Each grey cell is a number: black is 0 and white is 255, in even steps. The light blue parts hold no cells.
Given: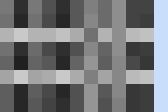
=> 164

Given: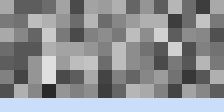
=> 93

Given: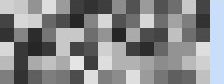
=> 215

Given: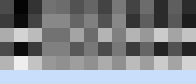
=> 172

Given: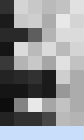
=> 21

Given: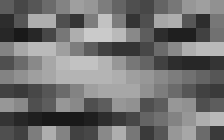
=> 151

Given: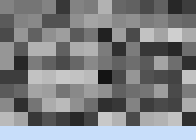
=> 90

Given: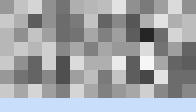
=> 201
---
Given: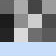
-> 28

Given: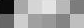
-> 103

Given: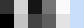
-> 1

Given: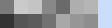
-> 51

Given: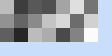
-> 146

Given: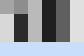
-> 216

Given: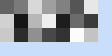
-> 209

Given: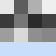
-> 58

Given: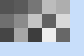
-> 111
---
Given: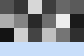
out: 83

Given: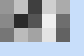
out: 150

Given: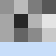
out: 146

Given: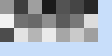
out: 151

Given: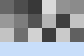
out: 103

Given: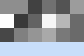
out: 142

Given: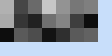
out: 177
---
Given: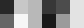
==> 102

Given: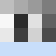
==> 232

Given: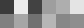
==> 128

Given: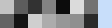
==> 99

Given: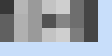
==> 96

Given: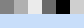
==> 129

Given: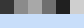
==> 54

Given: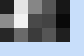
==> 39

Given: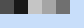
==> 78

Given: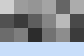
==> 108
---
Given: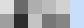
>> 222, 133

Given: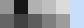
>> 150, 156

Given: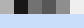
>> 178, 239

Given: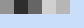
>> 147, 182

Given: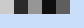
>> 203, 94

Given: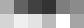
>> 173, 165
